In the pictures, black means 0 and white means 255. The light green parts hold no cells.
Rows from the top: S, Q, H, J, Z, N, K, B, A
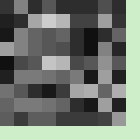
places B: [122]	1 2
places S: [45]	2 4 5 6 8
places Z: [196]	3
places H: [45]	5 7
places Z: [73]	1 5
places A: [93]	0 2 3
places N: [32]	0 8

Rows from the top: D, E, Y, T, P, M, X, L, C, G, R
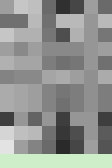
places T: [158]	0 2 7
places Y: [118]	3 7
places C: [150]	1 3 5 6
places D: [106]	3 7
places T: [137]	1 3 4 5
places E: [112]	0 1 3
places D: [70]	5

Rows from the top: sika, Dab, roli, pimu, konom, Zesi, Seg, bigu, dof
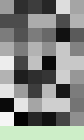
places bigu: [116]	5
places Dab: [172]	2 3
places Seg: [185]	3
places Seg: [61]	2
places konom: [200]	4 5
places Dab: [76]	0 1 4

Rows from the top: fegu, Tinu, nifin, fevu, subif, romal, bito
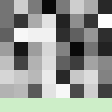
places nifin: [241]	2 3
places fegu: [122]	2 4
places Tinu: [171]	2

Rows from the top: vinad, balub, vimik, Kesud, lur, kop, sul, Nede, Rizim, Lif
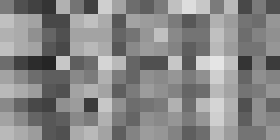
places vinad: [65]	2 6
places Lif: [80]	4
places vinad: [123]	0 11 15 18
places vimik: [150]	10

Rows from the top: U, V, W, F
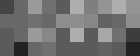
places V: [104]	0 1 3 8
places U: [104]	1
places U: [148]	7 9
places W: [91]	0 4 6
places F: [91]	0 4 5 6 8
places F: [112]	3
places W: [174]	5

